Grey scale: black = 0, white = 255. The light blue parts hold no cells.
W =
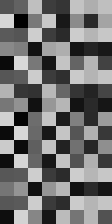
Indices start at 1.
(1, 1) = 83
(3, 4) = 61
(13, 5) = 43
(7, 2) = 54
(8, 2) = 146
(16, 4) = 22
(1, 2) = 98
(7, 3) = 50
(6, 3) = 204
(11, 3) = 95
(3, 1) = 90
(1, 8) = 191
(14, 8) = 21
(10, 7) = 177
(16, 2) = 211
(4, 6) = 20
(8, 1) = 119
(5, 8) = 66
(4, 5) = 174
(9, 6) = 128
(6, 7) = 180
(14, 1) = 117
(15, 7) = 181
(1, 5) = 53
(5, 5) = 196
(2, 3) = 121
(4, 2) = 127
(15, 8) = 197
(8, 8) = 22
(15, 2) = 90

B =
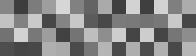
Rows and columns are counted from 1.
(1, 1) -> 134
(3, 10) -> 69
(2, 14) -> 71
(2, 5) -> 132
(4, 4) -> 175
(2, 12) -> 120
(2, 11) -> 115
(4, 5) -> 170
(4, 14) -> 182
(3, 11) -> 205
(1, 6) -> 129
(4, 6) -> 75
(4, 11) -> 76
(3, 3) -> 120
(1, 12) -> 210
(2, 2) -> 129
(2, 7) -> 91
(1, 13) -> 127
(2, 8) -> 72
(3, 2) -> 210

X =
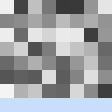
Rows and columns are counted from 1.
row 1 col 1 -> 240
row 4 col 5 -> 221
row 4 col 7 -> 178
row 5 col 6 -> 151
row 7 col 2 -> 177
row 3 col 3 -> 230
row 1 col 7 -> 149
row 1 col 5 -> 56
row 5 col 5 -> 98
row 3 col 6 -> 232
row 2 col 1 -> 133
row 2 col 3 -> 166
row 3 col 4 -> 212
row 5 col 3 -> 175
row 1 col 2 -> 67

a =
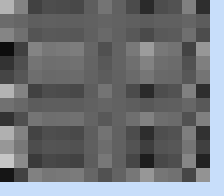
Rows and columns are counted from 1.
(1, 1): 180
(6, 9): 98
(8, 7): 97
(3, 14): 111
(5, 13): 107
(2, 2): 102
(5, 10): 111
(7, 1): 179
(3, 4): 89
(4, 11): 156
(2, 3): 94
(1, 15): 46
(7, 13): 82
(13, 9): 99
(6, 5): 106
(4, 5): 122
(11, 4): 84
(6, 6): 107
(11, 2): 120
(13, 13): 113
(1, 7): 94
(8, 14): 103
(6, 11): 118
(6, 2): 86
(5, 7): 100
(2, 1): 107
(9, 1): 50
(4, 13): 115
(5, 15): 127
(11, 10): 83
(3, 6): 87
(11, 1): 151
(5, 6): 113
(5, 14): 81
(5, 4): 110
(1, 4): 77
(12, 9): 96
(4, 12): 120

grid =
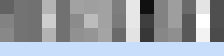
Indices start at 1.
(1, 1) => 98
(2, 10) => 231
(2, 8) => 162
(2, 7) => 188
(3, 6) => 145
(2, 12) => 130
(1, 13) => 158
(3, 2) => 115
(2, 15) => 255
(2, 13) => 158
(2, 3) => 113
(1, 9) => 126
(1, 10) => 231
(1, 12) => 130
